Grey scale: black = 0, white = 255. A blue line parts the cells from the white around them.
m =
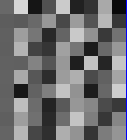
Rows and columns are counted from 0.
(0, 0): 104
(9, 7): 124
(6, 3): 127
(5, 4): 156
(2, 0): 96
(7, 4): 89
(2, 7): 57
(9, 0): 100
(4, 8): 197
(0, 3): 81
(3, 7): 105
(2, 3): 40
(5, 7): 97
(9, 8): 149
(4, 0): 97
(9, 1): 183
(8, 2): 112
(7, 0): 99
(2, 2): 118
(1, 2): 105
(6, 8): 206
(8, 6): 126
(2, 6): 146
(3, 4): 161
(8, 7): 55

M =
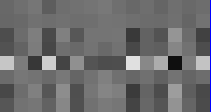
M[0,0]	104
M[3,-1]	77
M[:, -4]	[101, 107, 83, 95, 173, 97, 76, 85]
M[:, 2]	[118, 113, 126, 124, 55, 115, 128, 118]
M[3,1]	99
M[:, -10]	[113, 110, 87, 105, 144, 101, 79, 80]
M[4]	[198, 124, 55, 206, 68, 144, 84, 77, 78, 224, 136, 173, 15, 125, 195]
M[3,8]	114
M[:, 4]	[110, 113, 128, 111, 68, 120, 141, 135]
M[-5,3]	71
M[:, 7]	[120, 116, 116, 105, 77, 128, 133, 122]
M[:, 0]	[104, 103, 77, 82, 198, 107, 72, 86]
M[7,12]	147
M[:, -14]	[111, 105, 108, 99, 124, 119, 109, 114]
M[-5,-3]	134
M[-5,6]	115
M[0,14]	109
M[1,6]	111
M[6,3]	86
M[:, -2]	[105, 101, 108, 114, 125, 101, 94, 101]
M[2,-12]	74
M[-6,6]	116
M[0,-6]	104

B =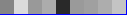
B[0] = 133
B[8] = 196
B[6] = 160
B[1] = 219

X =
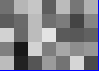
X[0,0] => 113
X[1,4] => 124
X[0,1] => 182
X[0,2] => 198
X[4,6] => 74
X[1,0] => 92
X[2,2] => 188
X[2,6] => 97
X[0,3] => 94
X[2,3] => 227
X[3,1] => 24

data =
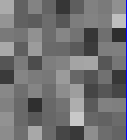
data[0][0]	171
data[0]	[171, 97, 131, 100, 54, 94, 129, 122, 144]
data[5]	[58, 133, 123, 120, 155, 103, 84, 113, 55]
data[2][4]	134
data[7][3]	104
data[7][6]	90
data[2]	[121, 117, 145, 109, 134, 115, 54, 111, 46]
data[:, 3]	[100, 109, 109, 106, 126, 120, 110, 104, 103, 106]
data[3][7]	126
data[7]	[129, 105, 47, 104, 115, 174, 90, 129, 127]
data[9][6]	142
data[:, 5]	[94, 125, 115, 90, 164, 103, 158, 174, 200, 57]
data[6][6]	69
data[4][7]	86
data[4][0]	85
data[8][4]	109
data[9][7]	109
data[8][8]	107

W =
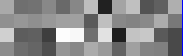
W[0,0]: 169
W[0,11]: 96
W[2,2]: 96
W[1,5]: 160
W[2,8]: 30
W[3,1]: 109
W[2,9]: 195
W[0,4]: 105
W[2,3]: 62
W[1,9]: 131
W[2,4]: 253
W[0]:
[169, 111, 114, 136, 105, 135, 190, 33, 164, 192, 83, 96, 175]
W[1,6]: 90
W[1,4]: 160
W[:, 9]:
[192, 131, 195, 160]

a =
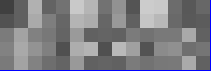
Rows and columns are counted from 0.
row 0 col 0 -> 64
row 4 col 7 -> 100
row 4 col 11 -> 120
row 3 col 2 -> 147
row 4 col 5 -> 153
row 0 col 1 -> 96
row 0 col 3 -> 99
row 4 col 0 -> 122
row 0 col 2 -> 177
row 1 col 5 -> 180
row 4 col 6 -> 97
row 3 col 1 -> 169
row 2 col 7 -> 100
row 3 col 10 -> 83
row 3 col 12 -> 144
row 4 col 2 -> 130
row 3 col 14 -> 117
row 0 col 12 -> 108
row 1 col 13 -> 89
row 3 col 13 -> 111
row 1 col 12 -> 105
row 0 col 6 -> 181
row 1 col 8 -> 153
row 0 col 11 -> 201
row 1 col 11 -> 184

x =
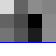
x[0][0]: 217
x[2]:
[116, 84, 28, 139]
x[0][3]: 131
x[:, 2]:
[140, 1, 28]
